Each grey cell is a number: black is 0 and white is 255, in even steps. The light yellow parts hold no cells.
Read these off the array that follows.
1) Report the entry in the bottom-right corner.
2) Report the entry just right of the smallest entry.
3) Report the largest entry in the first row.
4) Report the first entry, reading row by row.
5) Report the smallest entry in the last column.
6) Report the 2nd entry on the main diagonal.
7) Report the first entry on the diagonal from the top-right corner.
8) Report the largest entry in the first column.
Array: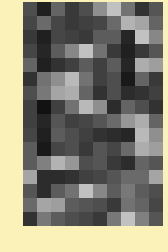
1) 85
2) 64
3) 193
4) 78
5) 50
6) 106
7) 85
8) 165

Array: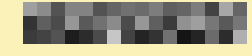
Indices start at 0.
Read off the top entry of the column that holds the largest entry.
101
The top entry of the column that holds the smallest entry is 101
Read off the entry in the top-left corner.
159
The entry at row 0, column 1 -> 139
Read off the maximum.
198
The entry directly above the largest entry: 139
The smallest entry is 21
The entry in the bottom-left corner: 59
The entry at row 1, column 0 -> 51
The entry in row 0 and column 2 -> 83
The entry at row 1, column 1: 95

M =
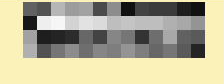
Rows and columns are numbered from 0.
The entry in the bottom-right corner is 36
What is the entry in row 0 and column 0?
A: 97
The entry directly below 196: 118
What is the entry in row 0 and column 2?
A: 182
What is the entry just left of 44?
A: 36
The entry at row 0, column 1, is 82
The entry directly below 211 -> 44
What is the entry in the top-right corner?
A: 17
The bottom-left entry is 176

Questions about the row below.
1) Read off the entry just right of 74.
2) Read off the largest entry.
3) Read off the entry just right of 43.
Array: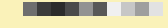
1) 146
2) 240
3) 74

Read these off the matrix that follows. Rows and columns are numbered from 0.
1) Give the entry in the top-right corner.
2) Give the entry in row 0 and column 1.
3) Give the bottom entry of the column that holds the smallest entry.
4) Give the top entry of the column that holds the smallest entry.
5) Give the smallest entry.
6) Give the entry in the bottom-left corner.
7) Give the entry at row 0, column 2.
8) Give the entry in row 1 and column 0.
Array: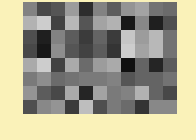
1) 107
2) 72
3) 107
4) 148
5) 16
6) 79
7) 85
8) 178

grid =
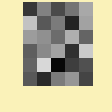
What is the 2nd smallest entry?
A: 35
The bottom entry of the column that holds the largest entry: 41
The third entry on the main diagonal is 108
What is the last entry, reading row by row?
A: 68
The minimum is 7
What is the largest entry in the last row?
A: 150
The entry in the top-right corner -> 168
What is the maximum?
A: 216
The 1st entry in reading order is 55

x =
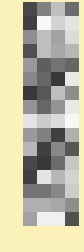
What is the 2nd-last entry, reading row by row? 240
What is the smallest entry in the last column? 80
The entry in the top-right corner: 108
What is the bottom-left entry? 162
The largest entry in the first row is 190
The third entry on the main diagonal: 162
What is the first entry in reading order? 72

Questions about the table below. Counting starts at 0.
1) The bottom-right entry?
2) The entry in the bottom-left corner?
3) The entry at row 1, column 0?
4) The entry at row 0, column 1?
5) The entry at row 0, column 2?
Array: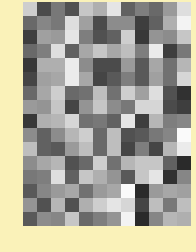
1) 175
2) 89
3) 105
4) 75
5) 120

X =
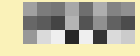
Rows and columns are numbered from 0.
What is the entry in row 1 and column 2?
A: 68
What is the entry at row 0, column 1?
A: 124
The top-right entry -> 144
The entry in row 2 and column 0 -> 152
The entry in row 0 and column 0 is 160
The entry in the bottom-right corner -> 203
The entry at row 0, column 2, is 118

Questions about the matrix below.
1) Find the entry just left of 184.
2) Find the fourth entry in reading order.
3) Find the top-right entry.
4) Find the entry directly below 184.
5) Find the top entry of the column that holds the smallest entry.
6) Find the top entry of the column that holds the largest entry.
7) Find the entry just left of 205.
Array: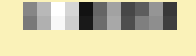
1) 134
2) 213
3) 56
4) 176
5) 18
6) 255
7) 248

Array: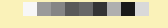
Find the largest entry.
247
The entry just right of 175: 25
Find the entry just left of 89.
133

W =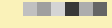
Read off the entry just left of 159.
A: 192
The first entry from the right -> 101
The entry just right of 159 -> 212
